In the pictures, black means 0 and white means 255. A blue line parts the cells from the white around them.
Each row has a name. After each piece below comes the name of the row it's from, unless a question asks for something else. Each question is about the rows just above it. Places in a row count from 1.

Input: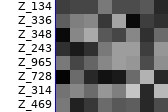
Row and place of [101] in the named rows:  Z_965, 3
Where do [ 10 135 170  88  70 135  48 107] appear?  Z_348
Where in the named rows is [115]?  Z_314, 1
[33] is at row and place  Z_469, 2
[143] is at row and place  Z_965, 8
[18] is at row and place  Z_728, 4
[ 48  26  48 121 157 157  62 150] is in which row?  Z_243

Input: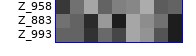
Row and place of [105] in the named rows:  Z_993, 4
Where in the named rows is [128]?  Z_958, 5
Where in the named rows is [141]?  Z_883, 7
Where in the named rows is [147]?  Z_993, 7
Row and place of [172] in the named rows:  Z_958, 7
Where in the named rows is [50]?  Z_993, 3
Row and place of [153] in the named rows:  Z_883, 4

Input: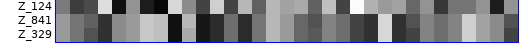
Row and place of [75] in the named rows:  Z_124, 3
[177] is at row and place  Z_124, 23
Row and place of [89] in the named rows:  Z_329, 19

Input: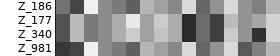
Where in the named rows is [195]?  Z_340, 8
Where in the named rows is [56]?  Z_981, 1

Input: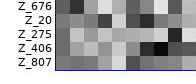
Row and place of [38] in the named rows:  Z_275, 9
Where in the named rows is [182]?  Z_275, 7
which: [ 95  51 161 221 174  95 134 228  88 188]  Z_676
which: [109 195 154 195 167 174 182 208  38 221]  Z_275
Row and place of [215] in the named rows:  Z_807, 5
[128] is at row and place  Z_807, 8

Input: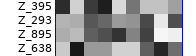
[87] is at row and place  Z_293, 3
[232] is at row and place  Z_293, 8
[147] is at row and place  Z_293, 6
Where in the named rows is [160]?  Z_395, 9
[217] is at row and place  Z_395, 5
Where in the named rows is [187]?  Z_895, 2

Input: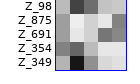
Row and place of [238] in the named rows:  Z_875, 2
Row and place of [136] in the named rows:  Z_691, 5

